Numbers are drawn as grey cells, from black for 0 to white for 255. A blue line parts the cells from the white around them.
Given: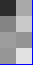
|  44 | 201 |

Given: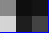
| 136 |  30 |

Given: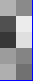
| 178 | 236 |

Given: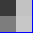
|  57 | 199 |

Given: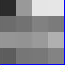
|  43 | 114 | 154 | 131 |

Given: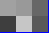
| 161 | 198 |

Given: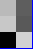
| 186 |  89 |

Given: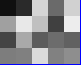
|  16 | 232 |  92 | 129 |
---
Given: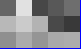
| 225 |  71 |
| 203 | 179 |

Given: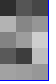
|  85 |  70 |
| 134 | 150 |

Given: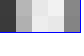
| 182 | 232 |
| 176 | 237 |

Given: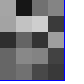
|  22 | 113 |
| 194 | 206 |

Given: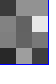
| 146 | 146 |
|  98 | 231 |

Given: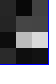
|  8 | 65 |
| 69 | 68 |
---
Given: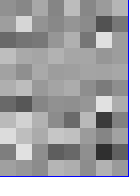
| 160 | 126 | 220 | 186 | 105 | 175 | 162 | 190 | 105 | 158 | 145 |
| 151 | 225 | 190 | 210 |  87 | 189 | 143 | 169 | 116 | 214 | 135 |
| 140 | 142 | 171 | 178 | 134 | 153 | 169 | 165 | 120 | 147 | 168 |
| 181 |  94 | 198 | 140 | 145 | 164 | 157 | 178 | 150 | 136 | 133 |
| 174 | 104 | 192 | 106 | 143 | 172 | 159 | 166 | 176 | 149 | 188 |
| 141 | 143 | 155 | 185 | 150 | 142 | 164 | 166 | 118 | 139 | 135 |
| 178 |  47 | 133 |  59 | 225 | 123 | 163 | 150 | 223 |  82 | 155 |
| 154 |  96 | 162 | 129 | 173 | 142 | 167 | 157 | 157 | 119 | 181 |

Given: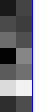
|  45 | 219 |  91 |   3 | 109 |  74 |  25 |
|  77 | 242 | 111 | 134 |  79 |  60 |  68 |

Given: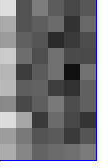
| 172 | 157 | 220 | 137 | 185 | 181 | 203 | 155 | 170 | 222 |
| 134 | 121 | 166 |  72 |  94 |  60 | 109 |  97 |  82 |  82 |
|  99 |  84 |  58 |  94 |  98 |  91 |  78 |  85 |  94 | 125 |
| 107 |  90 | 107 | 121 |  62 | 113 | 113 |  42 | 107 |  92 |
| 111 |  58 |  71 |  77 |  49 |  16 |  75 |  58 |  49 |  71 |
| 122 |  85 |  52 |  97 |  97 | 114 |  74 |  77 | 104 |  87 |

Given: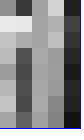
| 165 | 196 | 184 | 155 | 186 | 194 | 233 | 142 |
|  97 |  72 |  80 |  72 |  81 | 172 | 232 |  56 |
| 161 | 170 | 167 | 163 | 169 | 163 | 164 | 162 |
| 132 | 135 | 154 | 158 | 155 | 191 | 177 | 211 |
|  18 |  33 |  38 |  25 |  39 |  51 |  66 |  32 |

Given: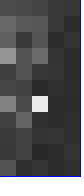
|  83 |  56 |  58 |  64 | 130 |  69 |  63 | 149 |  96 | 104 |  76 |
|  46 |  66 |  67 | 100 |  75 |  67 |  83 |  82 |  56 |  89 |  72 |
|  54 |  40 |  51 |  49 | 236 |  42 |  55 | 107 |  84 |  88 |  68 |
|  44 |  43 |  54 |  43 |  43 |  49 |  54 |  52 |  44 |  57 |  56 |
|  49 |  51 |  47 |  46 |  43 |  45 |  43 |  43 |  52 |  43 |  55 |

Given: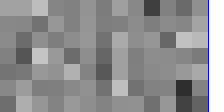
| 110 | 136 | 116 | 129 | 139 | 136 | 162 |
| 174 | 156 | 120 |  85 | 108 | 135 | 162 |
| 150 | 126 | 152 | 196 | 143 | 114 | 189 |
| 131 | 127 | 146 | 153 | 126 | 151 | 133 |
| 153 | 137 | 177 | 108 | 141 | 129 | 129 |
| 142 | 145 | 131 | 142 | 151 | 149 | 147 |
| 131 | 114 |  88 | 102 | 114 | 126 | 124 |
| 144 | 191 | 160 | 160 | 170 | 128 | 159 |
| 145 | 114 | 128 | 127 | 142 | 140 | 136 |
| 112 | 130 | 138 | 141 | 150 | 126 |  63 |
| 151 | 131 | 141 | 140 | 103 | 139 | 129 |
|  66 |  46 | 153 | 134 | 193 | 134 | 106 |
|  99 | 131 | 169 | 123 | 185 | 164 | 144 |

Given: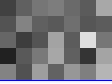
| 131 |  33 | 102 |  83 |  65 |
|  81 |  89 |  61 | 131 |  96 |
| 158 | 121 |  84 |  96 | 118 |
|  98 | 167 | 163 |  89 | 125 |
| 151 |  96 |  92 | 111 | 106 |
| 127 |  52 | 222 |  86 |  91 |
| 181 | 164 | 118 |  92 | 168 |
